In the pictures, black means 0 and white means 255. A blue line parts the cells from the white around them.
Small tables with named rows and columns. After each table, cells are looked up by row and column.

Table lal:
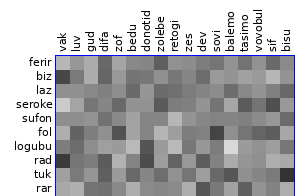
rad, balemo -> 171
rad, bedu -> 132
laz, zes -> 124
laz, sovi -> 140
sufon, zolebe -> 134
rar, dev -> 86
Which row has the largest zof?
rad

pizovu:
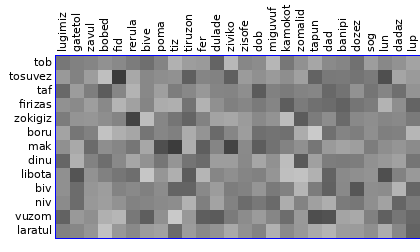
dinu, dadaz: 161
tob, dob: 140
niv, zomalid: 131
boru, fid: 175
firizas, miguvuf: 133
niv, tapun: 160
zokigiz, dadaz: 137
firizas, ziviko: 128
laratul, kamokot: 138
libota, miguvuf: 149
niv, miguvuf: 106
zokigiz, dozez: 137
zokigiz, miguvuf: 147
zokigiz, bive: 189
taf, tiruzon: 136
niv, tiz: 141
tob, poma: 132

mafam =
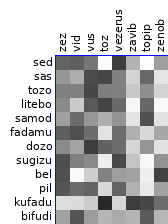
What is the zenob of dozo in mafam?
226
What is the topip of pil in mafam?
232
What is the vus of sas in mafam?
76
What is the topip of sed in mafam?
253
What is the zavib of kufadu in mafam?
61
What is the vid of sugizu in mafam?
128
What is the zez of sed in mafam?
99
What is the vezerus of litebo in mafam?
105
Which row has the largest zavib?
litebo

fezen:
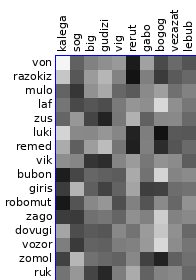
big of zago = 112
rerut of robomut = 129
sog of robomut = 84
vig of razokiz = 131
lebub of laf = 119
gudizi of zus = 35
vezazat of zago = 130

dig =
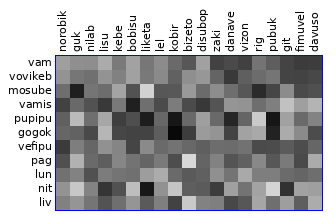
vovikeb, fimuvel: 67
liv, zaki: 127
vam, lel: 140
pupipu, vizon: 101
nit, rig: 163
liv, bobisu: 149
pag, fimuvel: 74
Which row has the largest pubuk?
nit

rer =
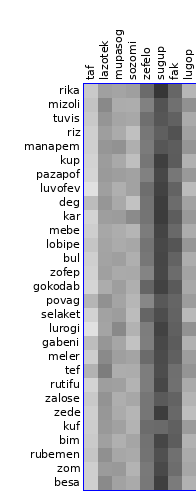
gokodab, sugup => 66
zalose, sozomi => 167
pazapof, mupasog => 158
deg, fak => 108
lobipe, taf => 197
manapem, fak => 93
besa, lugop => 177

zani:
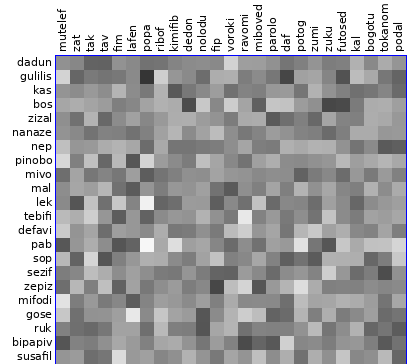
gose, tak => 146
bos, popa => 163
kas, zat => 140
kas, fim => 180
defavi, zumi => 200
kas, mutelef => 148
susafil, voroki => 165
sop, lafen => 151
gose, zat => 112
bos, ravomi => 164
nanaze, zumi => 127
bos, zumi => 144
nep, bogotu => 139
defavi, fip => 122
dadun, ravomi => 158
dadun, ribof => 116
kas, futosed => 128
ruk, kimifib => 127
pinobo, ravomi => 115

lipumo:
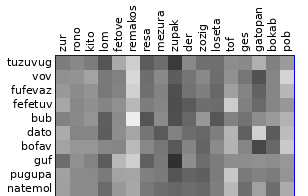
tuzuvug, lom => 85
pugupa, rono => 139
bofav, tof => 179
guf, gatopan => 144
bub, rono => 137
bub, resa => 84
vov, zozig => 137
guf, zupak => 48
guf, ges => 141
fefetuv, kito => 143
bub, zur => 129
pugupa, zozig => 95
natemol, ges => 110
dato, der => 109
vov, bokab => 133
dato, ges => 96
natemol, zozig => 104
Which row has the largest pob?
vov

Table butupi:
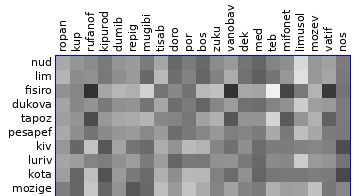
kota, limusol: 120
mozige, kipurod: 103
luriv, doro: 103
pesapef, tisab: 155
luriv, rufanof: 132
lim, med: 95
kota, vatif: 123
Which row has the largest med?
fisiro

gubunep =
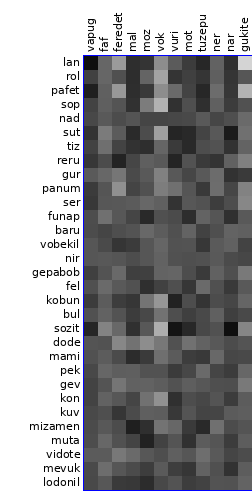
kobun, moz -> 116
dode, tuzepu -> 98
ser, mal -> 91
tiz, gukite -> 99
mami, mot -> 61
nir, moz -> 86
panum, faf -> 85
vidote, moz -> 87
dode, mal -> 114
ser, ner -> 61
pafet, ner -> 108
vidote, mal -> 106
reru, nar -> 97
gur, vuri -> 88
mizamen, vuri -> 103
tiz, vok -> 101
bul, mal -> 60
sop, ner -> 96

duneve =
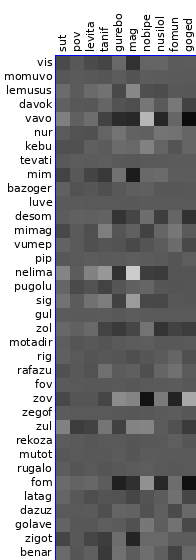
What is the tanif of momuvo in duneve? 86
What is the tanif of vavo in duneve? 66
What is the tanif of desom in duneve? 98
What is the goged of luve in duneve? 89
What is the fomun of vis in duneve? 91
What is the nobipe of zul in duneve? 132
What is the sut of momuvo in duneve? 87
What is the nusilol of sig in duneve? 71
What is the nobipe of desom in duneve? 109
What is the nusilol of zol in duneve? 52
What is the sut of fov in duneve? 90
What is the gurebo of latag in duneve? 82
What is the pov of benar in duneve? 86
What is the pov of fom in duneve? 99
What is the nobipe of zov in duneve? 18
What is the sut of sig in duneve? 114
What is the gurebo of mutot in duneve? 91

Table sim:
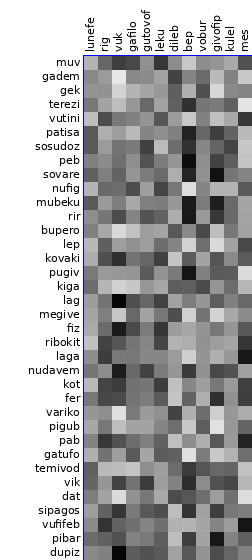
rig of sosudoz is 155
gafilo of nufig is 77
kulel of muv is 169
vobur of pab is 174
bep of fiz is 166
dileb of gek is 95
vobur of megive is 116
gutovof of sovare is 123
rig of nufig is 105
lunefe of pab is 131
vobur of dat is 110
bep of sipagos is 52
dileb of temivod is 108
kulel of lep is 163
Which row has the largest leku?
sosudoz

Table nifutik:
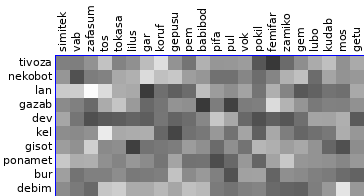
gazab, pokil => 127
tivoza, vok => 156
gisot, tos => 138
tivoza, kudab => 191
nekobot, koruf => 192
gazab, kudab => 129
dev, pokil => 80
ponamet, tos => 144
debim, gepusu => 166
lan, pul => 142
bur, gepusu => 194

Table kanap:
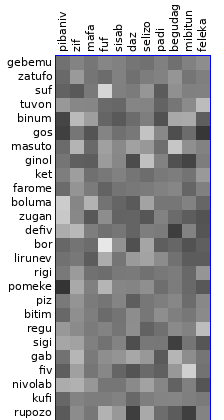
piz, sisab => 132
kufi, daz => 104
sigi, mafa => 128
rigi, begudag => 124
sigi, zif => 162
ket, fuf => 120
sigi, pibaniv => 166
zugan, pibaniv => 200
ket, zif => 158
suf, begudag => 144

